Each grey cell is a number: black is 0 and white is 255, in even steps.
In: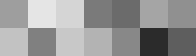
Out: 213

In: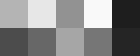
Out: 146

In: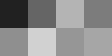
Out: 180

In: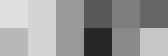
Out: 152

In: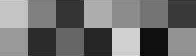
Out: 51

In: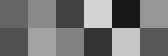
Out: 66

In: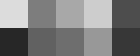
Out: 168

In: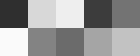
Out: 238

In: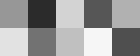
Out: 211

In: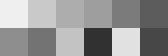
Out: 173
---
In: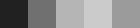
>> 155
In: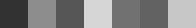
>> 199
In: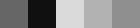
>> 143
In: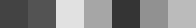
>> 187
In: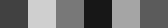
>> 91
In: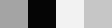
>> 198
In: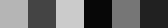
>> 33
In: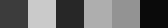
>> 10
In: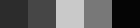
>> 5
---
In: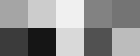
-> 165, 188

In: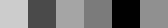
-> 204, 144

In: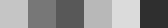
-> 197, 47

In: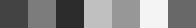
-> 67, 104

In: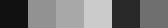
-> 17, 111

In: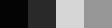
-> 4, 150

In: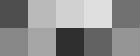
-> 78, 149

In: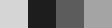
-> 213, 164
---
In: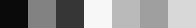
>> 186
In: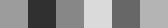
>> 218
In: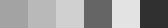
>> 101
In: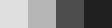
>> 182
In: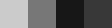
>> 119
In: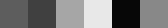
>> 232
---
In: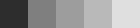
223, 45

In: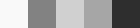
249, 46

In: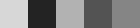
215, 35

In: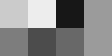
237, 23

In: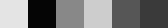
228, 5

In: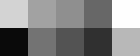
254, 10

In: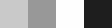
254, 30
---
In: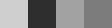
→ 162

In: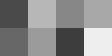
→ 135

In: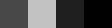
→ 31

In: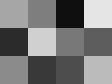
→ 15

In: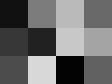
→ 186

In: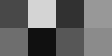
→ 49

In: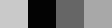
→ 102

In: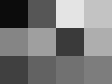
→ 228

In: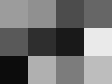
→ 76
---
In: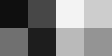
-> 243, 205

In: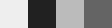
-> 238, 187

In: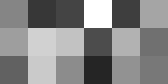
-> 255, 209

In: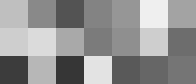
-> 239, 227

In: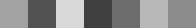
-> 216, 183

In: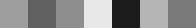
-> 232, 181

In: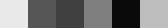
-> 233, 189

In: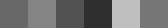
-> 191, 132
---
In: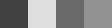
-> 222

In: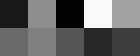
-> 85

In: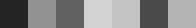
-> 195

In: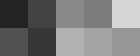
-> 178

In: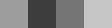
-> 61

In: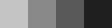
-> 137

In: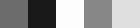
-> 253

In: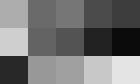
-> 159

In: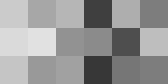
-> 55

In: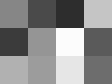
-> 156
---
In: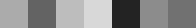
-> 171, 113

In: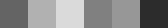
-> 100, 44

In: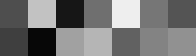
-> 78, 145

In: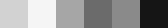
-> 210, 21

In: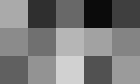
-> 170, 155

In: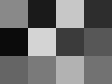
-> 137, 114
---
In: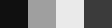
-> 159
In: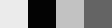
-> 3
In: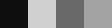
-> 208
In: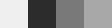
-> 44
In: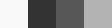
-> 51
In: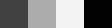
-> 172
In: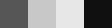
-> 200
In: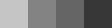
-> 131
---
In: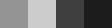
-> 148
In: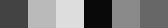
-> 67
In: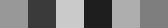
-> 152
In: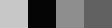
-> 199
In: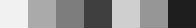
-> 241
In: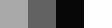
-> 169
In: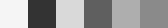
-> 245
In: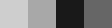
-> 206
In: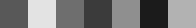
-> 88
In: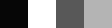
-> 6
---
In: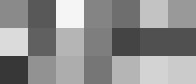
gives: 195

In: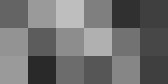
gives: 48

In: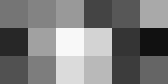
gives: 87

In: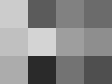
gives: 129

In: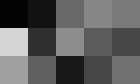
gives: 135

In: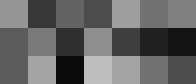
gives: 114

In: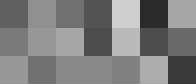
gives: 42

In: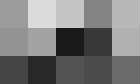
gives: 132

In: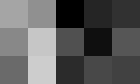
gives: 37

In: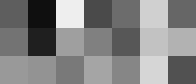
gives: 208
